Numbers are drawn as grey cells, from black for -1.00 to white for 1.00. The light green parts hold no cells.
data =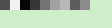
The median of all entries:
-0.10
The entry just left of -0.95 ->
0.90
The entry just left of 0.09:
-0.28
